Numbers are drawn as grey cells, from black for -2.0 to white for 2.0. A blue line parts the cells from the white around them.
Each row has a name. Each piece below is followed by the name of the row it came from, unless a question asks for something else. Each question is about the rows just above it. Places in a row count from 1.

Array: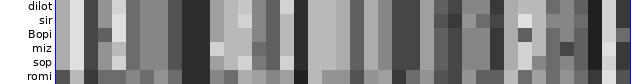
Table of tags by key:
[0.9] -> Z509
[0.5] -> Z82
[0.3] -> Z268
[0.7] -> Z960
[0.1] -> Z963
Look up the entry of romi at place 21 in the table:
Z268
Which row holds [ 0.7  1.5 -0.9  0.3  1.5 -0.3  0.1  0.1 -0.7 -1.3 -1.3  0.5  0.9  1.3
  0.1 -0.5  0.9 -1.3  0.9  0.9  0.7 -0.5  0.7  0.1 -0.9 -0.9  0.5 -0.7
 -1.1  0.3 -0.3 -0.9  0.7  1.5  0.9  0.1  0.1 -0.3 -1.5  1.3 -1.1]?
sir
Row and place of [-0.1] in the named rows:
sop, 15
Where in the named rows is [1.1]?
dilot, 14
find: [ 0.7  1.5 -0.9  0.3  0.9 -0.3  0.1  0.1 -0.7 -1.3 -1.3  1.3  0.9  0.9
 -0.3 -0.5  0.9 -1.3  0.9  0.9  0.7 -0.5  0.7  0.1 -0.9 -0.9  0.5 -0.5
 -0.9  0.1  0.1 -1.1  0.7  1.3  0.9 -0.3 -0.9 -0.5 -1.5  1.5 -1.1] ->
miz

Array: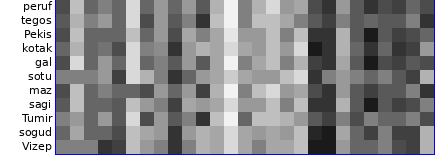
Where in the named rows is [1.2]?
sotu, 13
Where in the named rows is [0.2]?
kotak, 8
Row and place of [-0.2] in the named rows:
kotak, 4
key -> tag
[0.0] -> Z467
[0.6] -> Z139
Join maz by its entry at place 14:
Z467
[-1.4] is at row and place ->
sogud, 19

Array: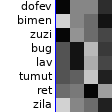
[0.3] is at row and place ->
zuzi, 2
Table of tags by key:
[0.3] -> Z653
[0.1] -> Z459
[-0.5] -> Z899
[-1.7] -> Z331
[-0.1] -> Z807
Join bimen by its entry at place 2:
Z459

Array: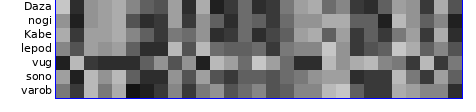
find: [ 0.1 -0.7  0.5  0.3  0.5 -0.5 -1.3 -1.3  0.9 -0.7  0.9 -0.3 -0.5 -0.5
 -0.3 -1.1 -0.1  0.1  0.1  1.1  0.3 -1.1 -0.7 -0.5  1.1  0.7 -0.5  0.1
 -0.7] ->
lepod
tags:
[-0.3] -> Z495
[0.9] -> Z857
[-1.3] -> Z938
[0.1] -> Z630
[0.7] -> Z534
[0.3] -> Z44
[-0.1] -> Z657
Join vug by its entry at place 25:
Z657
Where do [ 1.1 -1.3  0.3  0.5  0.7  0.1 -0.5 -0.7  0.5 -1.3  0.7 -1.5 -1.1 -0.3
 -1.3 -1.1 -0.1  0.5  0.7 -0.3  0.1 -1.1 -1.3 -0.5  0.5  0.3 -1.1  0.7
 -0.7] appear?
Daza
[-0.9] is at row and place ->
Kabe, 16

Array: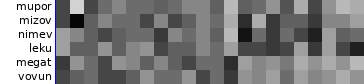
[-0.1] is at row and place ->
megat, 17
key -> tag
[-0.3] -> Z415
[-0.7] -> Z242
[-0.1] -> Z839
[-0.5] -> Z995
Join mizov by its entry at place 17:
Z995
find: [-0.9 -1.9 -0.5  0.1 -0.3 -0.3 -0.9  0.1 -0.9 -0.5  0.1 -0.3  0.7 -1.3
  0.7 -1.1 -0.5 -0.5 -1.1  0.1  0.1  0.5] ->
mizov
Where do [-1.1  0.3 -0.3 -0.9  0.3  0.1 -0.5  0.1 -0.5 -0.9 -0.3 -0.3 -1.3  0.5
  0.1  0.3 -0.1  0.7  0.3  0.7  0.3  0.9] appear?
megat
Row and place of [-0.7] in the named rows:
mupor, 17

